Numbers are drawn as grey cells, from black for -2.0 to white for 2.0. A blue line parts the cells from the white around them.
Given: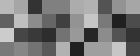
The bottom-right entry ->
-0.9
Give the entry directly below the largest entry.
-0.1
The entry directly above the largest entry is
-0.5
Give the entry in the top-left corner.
0.9
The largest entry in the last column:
0.6
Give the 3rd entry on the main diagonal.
-1.1
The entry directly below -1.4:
0.5
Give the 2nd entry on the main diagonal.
1.0
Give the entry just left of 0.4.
-0.2
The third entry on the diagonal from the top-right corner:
0.2
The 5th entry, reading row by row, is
0.0

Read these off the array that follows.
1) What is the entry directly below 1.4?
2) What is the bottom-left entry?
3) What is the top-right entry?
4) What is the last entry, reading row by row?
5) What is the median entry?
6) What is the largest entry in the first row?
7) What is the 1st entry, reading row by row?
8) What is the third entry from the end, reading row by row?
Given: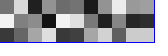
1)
0.0
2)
-1.1
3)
0.5
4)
1.2
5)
0.1
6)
1.7
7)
-0.2
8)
-0.5

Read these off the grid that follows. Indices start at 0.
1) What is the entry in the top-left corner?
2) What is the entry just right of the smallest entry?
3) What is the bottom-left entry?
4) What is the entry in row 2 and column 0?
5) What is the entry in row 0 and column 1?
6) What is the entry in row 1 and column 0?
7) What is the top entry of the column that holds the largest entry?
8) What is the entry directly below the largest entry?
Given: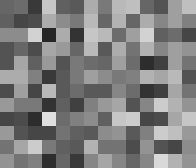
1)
-0.4
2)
0.7
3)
0.3
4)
0.2
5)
-0.3
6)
-0.5
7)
1.1
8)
-0.9

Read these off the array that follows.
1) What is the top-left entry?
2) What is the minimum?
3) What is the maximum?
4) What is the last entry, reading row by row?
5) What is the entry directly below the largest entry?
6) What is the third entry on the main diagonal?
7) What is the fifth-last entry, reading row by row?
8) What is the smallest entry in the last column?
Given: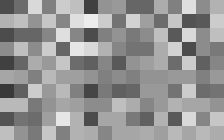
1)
-0.8
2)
-1.1
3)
1.7
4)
0.7
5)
-0.8
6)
-0.4
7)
0.5
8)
-0.2
